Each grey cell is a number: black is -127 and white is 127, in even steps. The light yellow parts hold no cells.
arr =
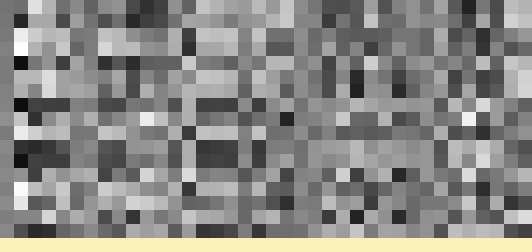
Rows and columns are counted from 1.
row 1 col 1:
-12
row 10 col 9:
57
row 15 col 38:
-51
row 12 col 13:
-47
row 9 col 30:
-36
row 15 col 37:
-75
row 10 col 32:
45
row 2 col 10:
-86
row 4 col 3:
50
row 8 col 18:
10
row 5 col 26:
-31
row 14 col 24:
21
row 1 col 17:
34
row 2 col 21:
72
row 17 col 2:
-48
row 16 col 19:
36
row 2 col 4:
40
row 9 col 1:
15
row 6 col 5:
33
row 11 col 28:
34
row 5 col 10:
-83
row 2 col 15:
32
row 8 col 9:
-57
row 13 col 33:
-16
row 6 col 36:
-51
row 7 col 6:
39
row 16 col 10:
-75
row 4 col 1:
1
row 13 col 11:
84
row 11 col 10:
19
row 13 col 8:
-59
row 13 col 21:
-59
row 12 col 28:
22
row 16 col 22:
8
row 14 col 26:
-19
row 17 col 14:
26
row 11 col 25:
32
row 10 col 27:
-38

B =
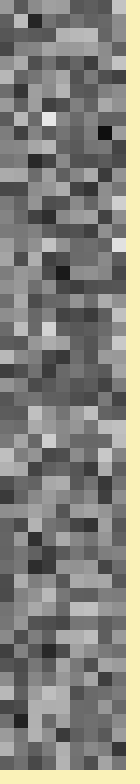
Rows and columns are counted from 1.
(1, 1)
26
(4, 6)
26
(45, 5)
-56
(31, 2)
-19
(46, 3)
-1
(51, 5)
47
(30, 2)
-37
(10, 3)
4
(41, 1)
-18
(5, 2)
43
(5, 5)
-50
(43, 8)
-1
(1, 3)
11
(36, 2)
-28
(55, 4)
-26
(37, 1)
14
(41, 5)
21
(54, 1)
50
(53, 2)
-9
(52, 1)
-15
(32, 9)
60
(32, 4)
78
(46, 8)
-33
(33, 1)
63
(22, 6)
20
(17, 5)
-49
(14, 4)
22
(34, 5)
-23
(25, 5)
33
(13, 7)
42
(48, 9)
28
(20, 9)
-56
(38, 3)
51
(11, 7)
-10
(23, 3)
-23
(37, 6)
27
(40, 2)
-9

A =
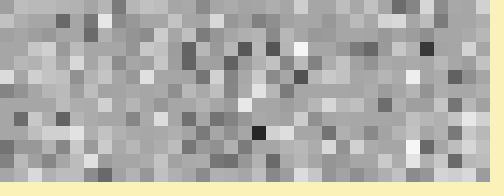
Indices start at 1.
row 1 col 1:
31
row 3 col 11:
12
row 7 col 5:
58
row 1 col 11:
65
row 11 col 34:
86
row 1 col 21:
38
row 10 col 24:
-12
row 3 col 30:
29
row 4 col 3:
70
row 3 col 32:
38
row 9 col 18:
23
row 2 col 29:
88
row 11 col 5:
7
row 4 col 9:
38
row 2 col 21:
34
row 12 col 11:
43
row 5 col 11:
33
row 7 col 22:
38
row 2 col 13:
67
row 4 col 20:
-42
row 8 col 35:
33
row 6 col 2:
38
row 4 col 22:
117
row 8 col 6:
45
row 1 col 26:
40
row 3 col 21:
55
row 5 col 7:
38
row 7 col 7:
61
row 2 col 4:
38
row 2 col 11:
38
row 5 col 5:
38
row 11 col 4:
51
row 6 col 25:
65
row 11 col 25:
18
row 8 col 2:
38
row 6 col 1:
91
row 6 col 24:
73
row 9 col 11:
42
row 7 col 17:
6

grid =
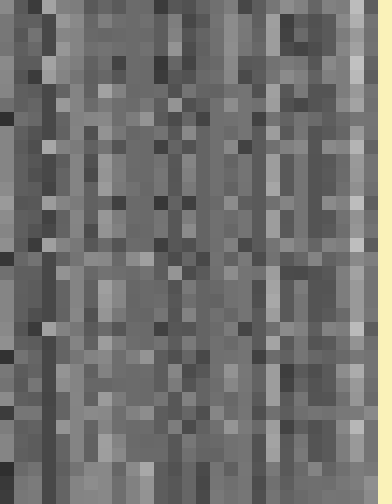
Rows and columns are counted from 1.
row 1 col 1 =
9
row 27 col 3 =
-28
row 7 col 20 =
32
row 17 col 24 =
-37
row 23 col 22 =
-10
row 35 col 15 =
-56
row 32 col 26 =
25
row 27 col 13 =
6
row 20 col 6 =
4
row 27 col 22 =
-37
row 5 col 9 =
-60
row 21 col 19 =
-49
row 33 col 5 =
-27
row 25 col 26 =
19
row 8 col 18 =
-11
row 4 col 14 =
-50
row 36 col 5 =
-27
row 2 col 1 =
-8
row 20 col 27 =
-12
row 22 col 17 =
-14
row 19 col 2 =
-24
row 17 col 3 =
-44
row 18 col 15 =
-27
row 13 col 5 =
-27
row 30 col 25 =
-7
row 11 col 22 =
8
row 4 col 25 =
6
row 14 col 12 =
-10
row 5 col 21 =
-5
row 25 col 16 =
-15
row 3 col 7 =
-22
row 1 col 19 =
-34
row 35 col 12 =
-34
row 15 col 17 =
12
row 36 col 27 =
11
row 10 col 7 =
-47
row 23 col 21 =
-38
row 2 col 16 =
-12
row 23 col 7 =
-46

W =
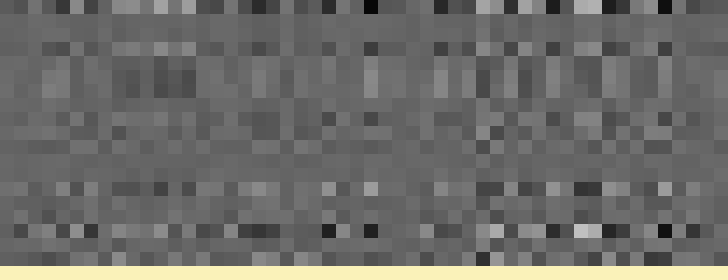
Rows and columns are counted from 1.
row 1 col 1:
-36
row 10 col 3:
-17
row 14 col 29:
-19
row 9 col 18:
-36
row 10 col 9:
-45
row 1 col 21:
-12
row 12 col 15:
-29
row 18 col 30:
-30
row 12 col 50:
-28
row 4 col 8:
-29
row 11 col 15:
-18
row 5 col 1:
-22
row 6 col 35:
-53
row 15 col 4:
-35
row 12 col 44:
-27
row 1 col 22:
-50
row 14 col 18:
-5
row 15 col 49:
-20
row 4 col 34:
-49
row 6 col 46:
-33
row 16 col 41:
-20
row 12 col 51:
-22
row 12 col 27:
-21
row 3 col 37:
-24
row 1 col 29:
-39
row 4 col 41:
-32
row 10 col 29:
-28
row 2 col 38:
-33
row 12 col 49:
-28
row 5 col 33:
-21
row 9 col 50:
-42
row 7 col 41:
-24
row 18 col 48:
-9
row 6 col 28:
-15
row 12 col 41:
-28
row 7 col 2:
-28
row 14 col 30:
-28
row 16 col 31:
-39
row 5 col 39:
-33
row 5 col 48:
0

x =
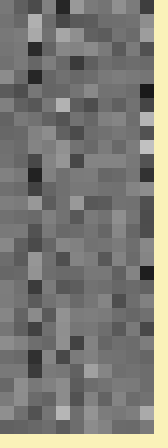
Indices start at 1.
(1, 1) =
-7
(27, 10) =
-13
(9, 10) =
-17
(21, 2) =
-14
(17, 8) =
-25
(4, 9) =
-37
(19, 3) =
22
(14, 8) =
-13
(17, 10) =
-24
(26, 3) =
-79
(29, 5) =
12
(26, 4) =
5
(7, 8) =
-13
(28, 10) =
-5
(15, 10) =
-14
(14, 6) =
-7
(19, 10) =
-20
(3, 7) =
-30
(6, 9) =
-2
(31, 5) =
-35
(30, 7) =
20
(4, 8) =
-5
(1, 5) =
-89
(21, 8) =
-16
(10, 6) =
-52
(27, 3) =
-68
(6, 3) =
-89
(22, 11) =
1
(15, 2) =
-4
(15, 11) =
-47
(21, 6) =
-34
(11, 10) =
-3
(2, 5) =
-55
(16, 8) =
-13
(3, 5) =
38
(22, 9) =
-49
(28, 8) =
-12
